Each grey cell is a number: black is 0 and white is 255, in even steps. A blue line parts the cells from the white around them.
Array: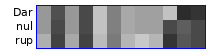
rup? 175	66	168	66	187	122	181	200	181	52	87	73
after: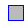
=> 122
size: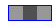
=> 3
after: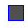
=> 152
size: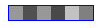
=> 6

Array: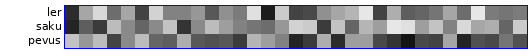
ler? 44	166	217	109	166	67	210	130	130	151	88	144	123	224	28	203	67	73	144	166	181	231	67	174	94	101	117	166	109	231	123	117	123
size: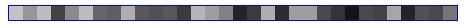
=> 32
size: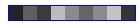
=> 9

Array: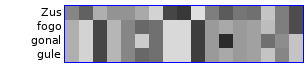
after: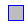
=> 126
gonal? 175	211	70	182	134	204	112	217	217	62	154	43	154	161	112	141	196
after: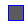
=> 118
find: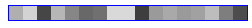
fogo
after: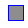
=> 196
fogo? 175	211	70	182	134	104	112	217	217	62	154	169	154	161	189	126	77

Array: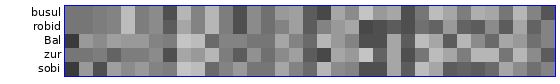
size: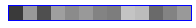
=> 13
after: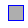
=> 166
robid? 118	118	125	131	188	125	139	92	166	131	182	125	79	139	112	131	159	92	131	153	166	72	79	92	79	112	99	153	99	92	139	92	166	99	131
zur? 118	118	125	99	125	125	139	79	166	153	182	125	92	145	112	139	159	92	72	166	153	196	99	166	79	118	188	166	125	182	182	118	182	139	92
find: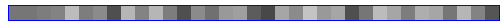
busul
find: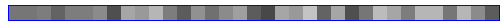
zur
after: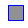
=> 112

